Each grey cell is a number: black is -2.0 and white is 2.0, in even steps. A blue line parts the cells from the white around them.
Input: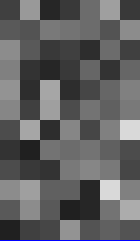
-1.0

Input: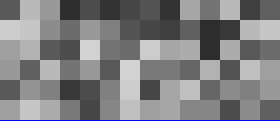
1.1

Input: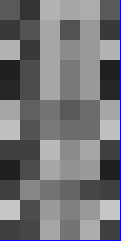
-0.9

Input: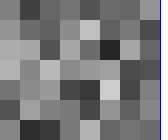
-1.3

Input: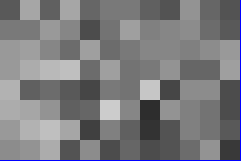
0.3

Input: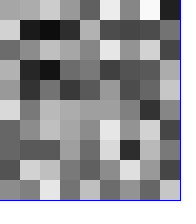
0.0

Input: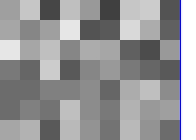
0.8

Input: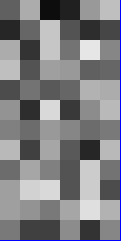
-1.0

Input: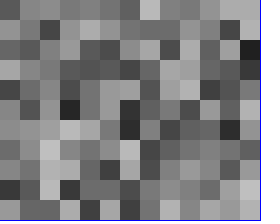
-0.4
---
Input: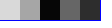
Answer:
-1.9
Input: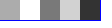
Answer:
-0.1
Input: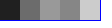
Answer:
0.4
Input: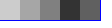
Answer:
0.0
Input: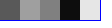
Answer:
0.0
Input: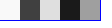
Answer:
1.5
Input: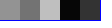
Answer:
1.0
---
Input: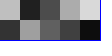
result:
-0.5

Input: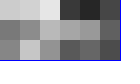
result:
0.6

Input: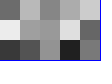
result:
0.4

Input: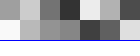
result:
-1.0

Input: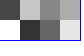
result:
-1.2

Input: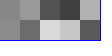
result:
1.4

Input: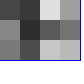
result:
-1.3

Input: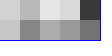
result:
0.7

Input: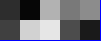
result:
1.6

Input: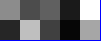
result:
-1.0
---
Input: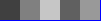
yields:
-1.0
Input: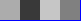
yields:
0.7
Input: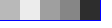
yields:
0.9
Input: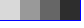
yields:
1.4
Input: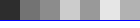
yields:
-1.3
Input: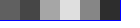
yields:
-0.5
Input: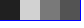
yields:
-1.5
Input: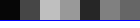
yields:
-1.9
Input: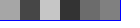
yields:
0.6
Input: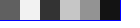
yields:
-0.5
